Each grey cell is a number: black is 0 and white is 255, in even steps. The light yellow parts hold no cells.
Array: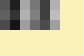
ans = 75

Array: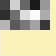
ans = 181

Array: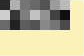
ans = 105

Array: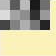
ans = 69

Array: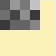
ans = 57

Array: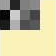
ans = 26

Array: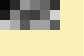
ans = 199

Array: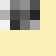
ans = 242

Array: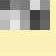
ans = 184
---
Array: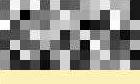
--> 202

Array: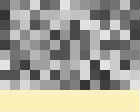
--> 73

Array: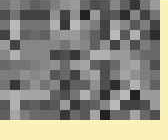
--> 66

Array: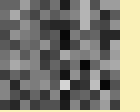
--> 145

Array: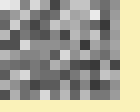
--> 164

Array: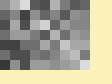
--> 133

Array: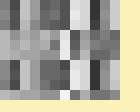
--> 204

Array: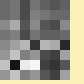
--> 137
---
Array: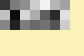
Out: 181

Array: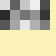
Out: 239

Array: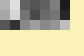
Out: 126

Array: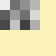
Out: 144

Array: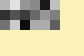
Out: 25

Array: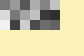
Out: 131

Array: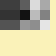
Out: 219

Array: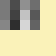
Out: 144
